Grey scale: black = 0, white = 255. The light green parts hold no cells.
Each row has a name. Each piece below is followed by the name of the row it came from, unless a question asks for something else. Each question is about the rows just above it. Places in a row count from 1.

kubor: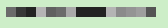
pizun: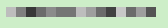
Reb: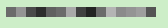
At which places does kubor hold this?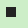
3 8 9 10
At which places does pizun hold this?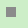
5

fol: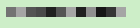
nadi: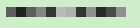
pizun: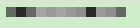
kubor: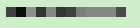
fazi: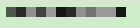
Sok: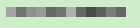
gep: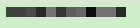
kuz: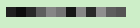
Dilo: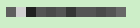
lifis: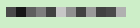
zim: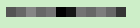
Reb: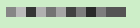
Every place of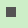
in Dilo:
4 6 8 9 11
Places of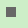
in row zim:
2 4 9 11
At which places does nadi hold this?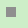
9 12

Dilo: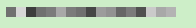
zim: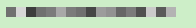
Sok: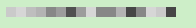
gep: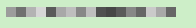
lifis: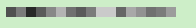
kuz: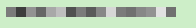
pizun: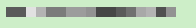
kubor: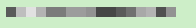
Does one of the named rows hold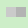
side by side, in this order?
no
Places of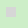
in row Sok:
2 9 15

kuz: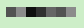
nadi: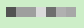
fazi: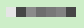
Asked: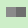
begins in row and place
fazi, 3
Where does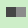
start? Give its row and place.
fazi, 2
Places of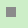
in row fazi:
3
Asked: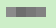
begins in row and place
fazi, 3
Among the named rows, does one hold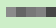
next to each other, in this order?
no
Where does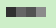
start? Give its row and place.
kuz, 4
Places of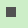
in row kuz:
1 6

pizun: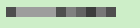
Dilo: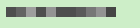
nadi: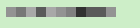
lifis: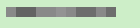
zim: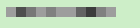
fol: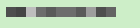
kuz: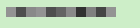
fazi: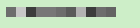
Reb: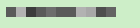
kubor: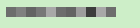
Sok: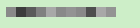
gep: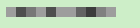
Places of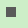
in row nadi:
4 9 10
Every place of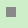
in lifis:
1 4 5 7 10
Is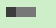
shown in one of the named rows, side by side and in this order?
yes
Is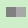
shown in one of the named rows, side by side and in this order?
yes
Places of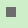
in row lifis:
8 9 11
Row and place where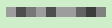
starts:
gep, 1
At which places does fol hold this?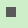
5 8

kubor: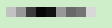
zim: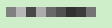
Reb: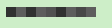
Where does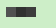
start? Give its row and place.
zim, 6
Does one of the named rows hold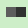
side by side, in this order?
yes
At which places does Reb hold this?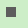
2 4 7 9
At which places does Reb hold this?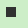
1 3 6
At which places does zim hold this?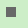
5

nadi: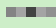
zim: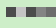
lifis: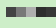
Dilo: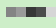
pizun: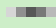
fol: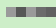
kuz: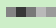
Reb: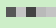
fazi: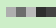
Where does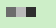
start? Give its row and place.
fazi, 2
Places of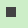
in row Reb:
3

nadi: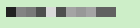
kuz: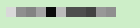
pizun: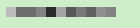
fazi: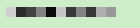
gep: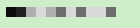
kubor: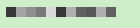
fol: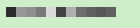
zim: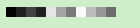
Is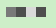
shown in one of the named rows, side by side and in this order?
yes
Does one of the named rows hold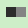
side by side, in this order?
no
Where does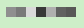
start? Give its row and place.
kubor, 3
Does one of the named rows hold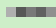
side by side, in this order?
no
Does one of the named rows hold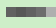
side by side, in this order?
no
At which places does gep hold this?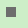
6 8 11
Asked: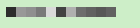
fol

